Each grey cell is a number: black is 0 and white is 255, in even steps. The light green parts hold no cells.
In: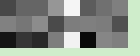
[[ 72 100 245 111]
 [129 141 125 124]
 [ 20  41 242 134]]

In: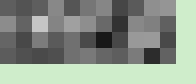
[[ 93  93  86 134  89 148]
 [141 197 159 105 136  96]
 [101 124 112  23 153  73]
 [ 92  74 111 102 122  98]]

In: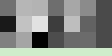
[[113 179 166  75]
 [ 25 226 190  75]
 [128   2 106  75]]

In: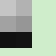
[[197]
 [163]
 [ 17]]

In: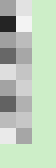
[[162]
 [ 36]
 [160]
 [103]
 [222]
 [163]
 [ 98]
 [187]
 [234]]

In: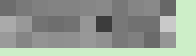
[[109 128 131 137 133 103]
 [170 115 114  60 113 201]
 [154 147 144 144 128 149]]

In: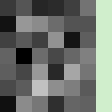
[[ 58  38  63]
 [ 17 140  84]
 [ 66  62  21]
 [ 99 107 104]
 [ 95 152 166]
 [ 73 194 125]
 [ 16 119 101]]

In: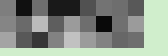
[[125 109  25 115  88]
 [133 186 154  10 154]
 [164  53 194 131 109]]
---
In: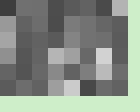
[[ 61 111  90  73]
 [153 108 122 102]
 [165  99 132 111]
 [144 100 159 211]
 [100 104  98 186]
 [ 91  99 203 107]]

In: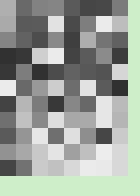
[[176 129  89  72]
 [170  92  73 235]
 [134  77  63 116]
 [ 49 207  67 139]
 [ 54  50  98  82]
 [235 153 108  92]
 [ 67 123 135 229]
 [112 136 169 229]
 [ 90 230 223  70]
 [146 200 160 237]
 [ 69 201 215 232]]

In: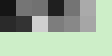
[[ 21 113 116]
 [ 42 207 136]]

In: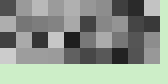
[[ 79 185 176 141  42]
 [174 125 169 135  69]
 [ 64  52  30 171  85]
 [204 157  96  88  83]]

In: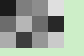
[[ 27 141]
 [108 108]
 [172 150]]

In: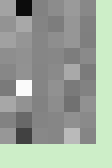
[[163 130 154]
 [147 132 150]
 [161 134 150]
 [142 134 125]
 [135 133 169]
 [122 133 122]
 [167 130 113]
 [130 132 144]
 [151 136 186]]

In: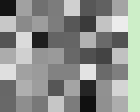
[[ 20 112 208  97]
 [200 157  87 195]
 [ 84  30 101 106]
 [172 149 104  67]
 [223 155 130 106]
 [103 157 164 145]
 [104 120 124 144]]
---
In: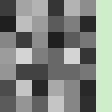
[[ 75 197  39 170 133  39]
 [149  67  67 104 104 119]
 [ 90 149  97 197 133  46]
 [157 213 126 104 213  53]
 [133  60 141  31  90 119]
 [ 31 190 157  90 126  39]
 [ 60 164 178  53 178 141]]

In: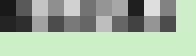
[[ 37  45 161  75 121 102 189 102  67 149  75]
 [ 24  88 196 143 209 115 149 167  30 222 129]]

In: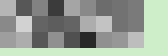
[[158 173  87 144  80  40 144 151 189]
 [137 210 100  93 100 173 195 114 122]
 [181  87 130  59 165 137 108 114 122]]

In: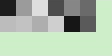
[[188 194 174 207  22  90]
 [ 29 155 222  76 134 106]]

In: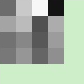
[[164 187  80 172]
 [114 135  88 156]
 [120 150 101 143]
 [108 201 247  19]]

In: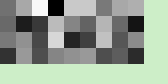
[[105  28  57 187 133  99 181 105  20]
 [121 145  72 215  36  64 193  86 139]
 [ 50 153  78 133 145 153  78  93  43]
 [113 168 248   0 201 201 121 168 175]]
